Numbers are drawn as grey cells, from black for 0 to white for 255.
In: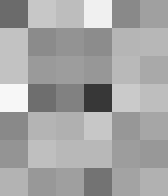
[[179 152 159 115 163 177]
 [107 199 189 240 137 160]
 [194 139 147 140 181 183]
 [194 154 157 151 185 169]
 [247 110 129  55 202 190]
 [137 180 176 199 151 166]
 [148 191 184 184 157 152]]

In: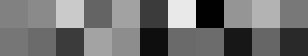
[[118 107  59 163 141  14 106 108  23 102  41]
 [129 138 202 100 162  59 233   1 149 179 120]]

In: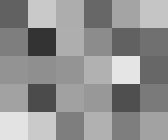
[[227 202 126 177 126 162]
 [ 97 201 173 103 164 197]
 [126  51 174 140  97 112]
 [147 143 148 177 229 103]
 [162  75 161 152  79 122]]

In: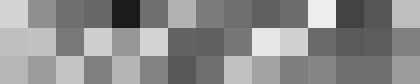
[[182 156 195 127 180 130  88 110 193 162 126 134 110 110 156]
 [211 143 111 103  27 111 179 124 110  96 109 237  67  86 190]
 [191 194 121 206 150 211  99  96 119 230 209 106  90  92 127]]

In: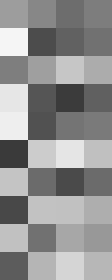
[[ 92 181 213 183]
 [157 135 109 125]
 [245  76  97 113]
 [126 159 198 172]
 [230  85  59  96]
 [238  81 116 122]
 [ 58 204 229 192]
 [196 107  74 107]
 [ 72 194 193 174]
 [193 113 167 152]]

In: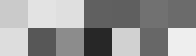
[[221  87 140  39 209 103 238]
 [202 227 223  96  95 113 107]]

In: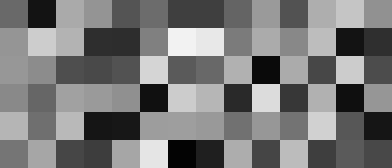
[[117 166  70  61 166 229   3  31 173  69 188  62  90  72]
 [105  19 170 148  84 108  63  63 100 154  82 174 197 145]
 [149 205 179  46  45 128 242 232 123 171 136 189  19  47]
 [151 140  78  73  82 213  90 104 177  10 171  71 204  76]
 [137 102 161 154 144  16 204 182  41 220  55 177  15 150]
 [181 111 185  21  23 157 158 153 113 151 115 209  87  21]]
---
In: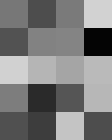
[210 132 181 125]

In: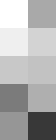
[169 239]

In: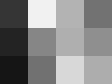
[114 175 113]

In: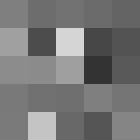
[100  71 159 113 122]

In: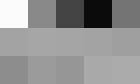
[116 163 150]

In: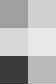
[208 215]

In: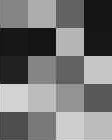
[ 20 181 133 210]

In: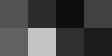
[65 47]

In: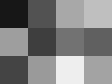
[191 114 154]
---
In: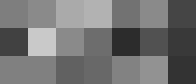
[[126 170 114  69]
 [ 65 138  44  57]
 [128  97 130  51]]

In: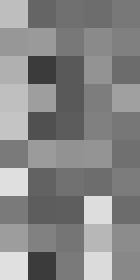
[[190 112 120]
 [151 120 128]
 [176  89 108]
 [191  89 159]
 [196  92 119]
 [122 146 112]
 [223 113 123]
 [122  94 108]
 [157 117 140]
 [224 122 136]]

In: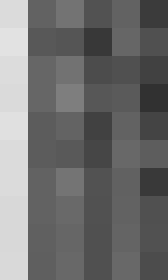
[[219 115  98]
 [226  85 102]
 [220 114  80]
 [218 126  90]
 [224  99  98]
 [219  89 104]
 [219 116  97]
 [216 105  98]
 [216 102 100]
 [217 104 104]]

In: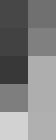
[[ 71]
 [ 66]
 [ 56]
 [126]
 [210]]

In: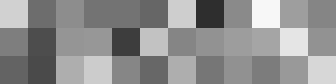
[[209 141 115 206 138 158]
 [126 149  61 133 157 229]
 [ 99 174 134 174 145 153]]

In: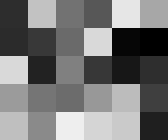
[[ 45 114 230]
 [ 43 106   6]
 [217 128  23]
 [155 108 188]
 [191 238 202]]
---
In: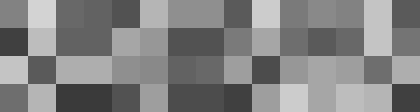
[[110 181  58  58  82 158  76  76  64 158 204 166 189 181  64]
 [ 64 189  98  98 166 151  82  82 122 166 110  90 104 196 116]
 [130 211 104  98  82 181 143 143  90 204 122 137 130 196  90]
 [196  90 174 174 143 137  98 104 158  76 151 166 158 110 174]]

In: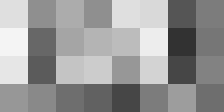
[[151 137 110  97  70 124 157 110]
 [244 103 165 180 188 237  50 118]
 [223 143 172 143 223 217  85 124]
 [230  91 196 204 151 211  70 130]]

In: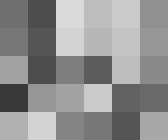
[[162  77 126  92 189 138]
 [176 211 132 119  85 168]
 [ 57 150 162 203  98 105]
 [119  85 211 183 195 150]
 [112  77 218 189 203 144]]

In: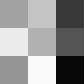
[[149 249   8]
 [162 197  57]
 [235 177  84]]

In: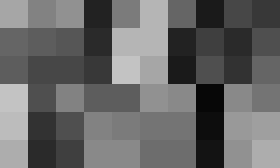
[[173  42  63 137 137 109 109  19 145 173]
 [ 93  71  71  56 195 166  26  79  50 101]
 [188  50  79 130 123 116 116  13 153 159]
 [101  93  86  42 181 181  34  63  42  79]
 [195  79 130  93  93 145 137   7 137 116]
 [166 130 145  34 123 181 101  26  71  56]]

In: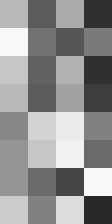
[[149 106  68 248]
 [248 114  86 122]
 [185  92 162  61]
 [185  92 170  48]
 [198  98 178  48]
 [204 129 220  40]
 [135 212 235 129]
 [149 198 241 106]]

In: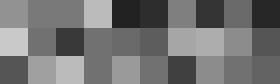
[[201 113  57 113 105  93 166 173 140  85]
 [146 121 121 187  33  45 127  51 105  39]
 [ 85 160 187 113 154 113  64 140 113  99]]

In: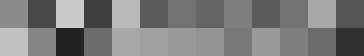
[[194 133  35 107 167 160 153 147 120 153 127 107  49]
 [139  71 201  63 186  91 114  99 127  91 114 167  84]]
